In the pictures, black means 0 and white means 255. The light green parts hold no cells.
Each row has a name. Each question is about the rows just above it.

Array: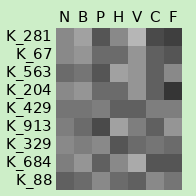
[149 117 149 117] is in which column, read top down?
B
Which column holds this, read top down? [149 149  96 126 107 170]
V
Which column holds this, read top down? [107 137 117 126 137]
N
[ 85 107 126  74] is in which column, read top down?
P
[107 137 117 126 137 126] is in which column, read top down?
N
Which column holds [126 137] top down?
N
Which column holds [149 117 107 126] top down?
B

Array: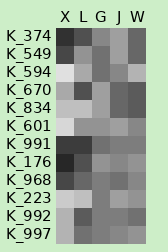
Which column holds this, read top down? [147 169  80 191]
L
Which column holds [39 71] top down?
X
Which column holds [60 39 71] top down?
X
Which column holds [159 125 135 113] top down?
J
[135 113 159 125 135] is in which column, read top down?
J

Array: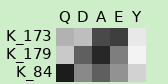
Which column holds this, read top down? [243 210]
Y
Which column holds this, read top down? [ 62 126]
E
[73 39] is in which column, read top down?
A

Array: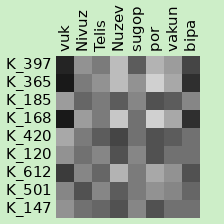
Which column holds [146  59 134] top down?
vuk
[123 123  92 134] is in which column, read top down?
Telis
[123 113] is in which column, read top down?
Nivuz
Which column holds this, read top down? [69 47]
bipa

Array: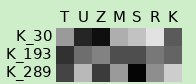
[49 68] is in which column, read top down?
T
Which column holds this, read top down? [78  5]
S
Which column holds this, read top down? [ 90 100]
K
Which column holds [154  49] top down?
T
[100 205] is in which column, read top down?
K

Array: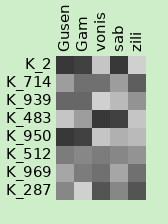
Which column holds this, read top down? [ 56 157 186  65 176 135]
sab
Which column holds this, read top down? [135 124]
Gam
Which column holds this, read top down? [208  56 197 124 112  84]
vonis
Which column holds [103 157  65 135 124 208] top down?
Gam

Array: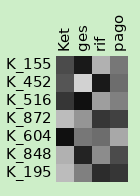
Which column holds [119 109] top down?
pago
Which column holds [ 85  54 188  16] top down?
Ket
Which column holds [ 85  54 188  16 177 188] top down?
Ket
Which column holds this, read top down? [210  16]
ges
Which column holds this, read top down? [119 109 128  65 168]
pago
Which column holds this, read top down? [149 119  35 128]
ges

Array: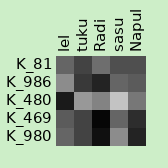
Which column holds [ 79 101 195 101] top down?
sasu
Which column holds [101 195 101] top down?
sasu
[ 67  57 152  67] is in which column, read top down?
tuku
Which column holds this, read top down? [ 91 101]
lel
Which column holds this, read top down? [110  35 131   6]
Radi
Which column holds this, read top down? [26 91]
lel
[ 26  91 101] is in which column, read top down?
lel

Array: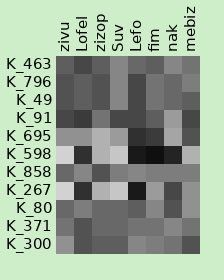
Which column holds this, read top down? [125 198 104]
Suv
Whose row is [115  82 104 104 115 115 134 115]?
K_371
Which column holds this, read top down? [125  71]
nak
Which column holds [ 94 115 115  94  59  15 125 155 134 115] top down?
fim

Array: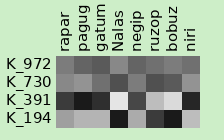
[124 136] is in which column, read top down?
rapar
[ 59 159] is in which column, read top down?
rapar

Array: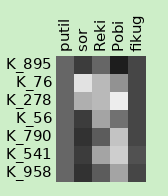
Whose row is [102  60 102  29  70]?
K_895
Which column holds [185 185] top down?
Reki
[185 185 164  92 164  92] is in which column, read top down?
Reki

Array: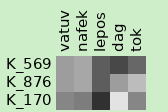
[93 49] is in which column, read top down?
lepos
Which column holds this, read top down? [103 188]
tok
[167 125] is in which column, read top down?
nafek
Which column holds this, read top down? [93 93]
lepos

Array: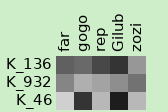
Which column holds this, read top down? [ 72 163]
rep
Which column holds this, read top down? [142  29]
Gilub
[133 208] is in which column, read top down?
far
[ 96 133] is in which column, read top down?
far
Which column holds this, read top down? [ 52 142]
Gilub

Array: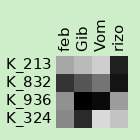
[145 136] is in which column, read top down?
feb
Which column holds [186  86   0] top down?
Gib
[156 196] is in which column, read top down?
rizo
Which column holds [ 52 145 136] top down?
feb
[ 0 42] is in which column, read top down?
Gib

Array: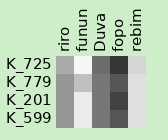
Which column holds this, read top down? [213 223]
rebim
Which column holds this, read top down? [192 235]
funun
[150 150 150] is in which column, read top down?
riro
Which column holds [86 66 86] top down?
fopo
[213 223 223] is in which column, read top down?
rebim

